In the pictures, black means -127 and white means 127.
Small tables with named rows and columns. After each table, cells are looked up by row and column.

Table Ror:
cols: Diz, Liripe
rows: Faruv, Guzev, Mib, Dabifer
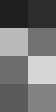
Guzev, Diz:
57
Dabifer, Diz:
-36
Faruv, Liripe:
-83
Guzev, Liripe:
-14
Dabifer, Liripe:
3
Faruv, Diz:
-96
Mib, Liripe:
86
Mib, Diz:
-17
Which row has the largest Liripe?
Mib

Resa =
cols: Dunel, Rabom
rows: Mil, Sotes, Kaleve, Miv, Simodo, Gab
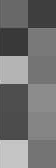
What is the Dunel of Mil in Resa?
-23
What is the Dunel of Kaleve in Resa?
51
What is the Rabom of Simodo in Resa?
4
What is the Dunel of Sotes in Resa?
-70
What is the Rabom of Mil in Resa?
-65
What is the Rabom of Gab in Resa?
-12
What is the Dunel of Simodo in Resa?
-52
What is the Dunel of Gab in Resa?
68
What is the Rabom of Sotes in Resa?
-6
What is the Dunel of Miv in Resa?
-48
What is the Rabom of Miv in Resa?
11
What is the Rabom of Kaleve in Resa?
-11

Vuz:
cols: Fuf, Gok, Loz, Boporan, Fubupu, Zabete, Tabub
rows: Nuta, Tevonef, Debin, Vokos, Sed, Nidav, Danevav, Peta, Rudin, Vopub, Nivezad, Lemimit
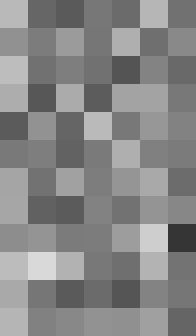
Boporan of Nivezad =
-20
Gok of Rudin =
20
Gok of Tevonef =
-3
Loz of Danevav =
33
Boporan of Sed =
58
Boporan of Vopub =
-7
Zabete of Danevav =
41
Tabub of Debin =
-22
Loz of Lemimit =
8
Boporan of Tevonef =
-9
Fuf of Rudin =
13
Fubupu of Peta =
-13

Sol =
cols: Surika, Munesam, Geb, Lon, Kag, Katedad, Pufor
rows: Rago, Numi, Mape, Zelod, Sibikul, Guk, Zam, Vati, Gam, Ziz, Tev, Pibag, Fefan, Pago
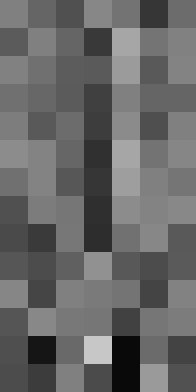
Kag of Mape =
27
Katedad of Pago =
26
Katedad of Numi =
-11
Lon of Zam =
-73
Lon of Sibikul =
-66
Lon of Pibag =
-9
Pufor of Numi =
1

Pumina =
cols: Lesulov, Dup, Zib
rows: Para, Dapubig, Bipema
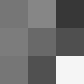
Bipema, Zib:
117
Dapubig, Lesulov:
-3
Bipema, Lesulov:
-9
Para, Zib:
-72
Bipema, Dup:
-47
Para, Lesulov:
-9
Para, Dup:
6
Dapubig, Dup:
-22
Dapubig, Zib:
-48

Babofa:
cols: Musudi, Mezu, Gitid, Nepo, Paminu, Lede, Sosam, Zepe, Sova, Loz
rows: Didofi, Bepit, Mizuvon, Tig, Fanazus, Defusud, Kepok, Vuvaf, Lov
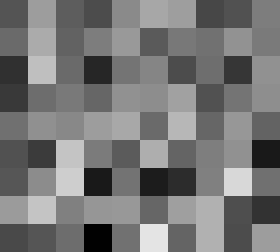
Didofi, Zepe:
-56
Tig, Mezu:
-18
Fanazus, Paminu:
40
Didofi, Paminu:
10
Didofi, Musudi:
-43
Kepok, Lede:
-99
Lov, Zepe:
49
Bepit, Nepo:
-2
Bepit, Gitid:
-29
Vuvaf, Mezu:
68
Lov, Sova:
-51
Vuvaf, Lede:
-25
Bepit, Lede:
-37
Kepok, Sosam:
-83
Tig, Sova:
-11
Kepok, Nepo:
-102
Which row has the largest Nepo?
Fanazus

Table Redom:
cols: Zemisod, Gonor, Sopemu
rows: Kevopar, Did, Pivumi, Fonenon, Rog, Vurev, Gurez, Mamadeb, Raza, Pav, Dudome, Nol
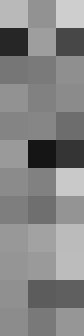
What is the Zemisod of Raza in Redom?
24
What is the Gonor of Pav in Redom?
26
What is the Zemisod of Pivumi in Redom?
-9
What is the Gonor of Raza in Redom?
34
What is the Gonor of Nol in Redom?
-6
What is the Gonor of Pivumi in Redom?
-5
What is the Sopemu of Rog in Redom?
-18
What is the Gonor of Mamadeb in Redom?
-16
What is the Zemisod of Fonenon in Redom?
18
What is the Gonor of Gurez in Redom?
1
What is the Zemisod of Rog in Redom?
4
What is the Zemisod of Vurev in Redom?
26
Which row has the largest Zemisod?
Kevopar

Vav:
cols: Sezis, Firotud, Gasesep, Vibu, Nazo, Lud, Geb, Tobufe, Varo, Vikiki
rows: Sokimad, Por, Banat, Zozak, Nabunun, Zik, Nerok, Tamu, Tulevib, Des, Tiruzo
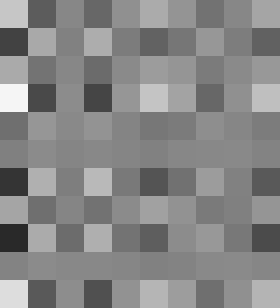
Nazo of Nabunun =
4
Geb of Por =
-9
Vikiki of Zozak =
63
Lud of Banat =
28
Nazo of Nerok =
-6
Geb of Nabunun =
-4
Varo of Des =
10
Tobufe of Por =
23
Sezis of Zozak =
117
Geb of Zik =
7
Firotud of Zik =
11
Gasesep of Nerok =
-1
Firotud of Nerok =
48
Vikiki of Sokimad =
37
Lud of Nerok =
-43
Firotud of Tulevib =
43

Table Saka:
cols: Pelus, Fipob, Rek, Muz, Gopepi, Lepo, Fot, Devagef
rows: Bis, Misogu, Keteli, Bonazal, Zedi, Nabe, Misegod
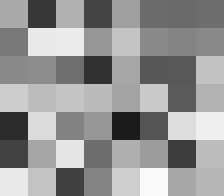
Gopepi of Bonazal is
35
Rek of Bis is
49
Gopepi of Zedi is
-100
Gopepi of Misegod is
78
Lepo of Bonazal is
73
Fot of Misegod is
39
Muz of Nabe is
-17
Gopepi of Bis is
31
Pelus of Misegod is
105
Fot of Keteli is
-39
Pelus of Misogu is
-7
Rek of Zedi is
2
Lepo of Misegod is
121
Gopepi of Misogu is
68
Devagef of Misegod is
55
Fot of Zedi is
93

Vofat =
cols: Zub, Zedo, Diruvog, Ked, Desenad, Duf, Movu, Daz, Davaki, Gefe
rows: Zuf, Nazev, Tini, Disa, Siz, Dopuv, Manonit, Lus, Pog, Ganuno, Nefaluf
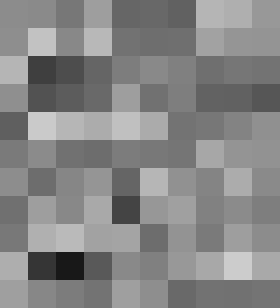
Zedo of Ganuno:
-74
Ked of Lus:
41
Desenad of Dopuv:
-3
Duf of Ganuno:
0
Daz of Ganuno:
40
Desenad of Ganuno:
9
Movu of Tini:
0
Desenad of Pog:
36
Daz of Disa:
-29
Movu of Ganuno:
24
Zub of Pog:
-7
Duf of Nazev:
-17
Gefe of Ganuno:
41
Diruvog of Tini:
-50
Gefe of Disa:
-41
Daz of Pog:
-5
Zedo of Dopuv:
11
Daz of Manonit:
4
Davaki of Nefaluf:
-14
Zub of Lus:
-15
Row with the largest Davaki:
Ganuno

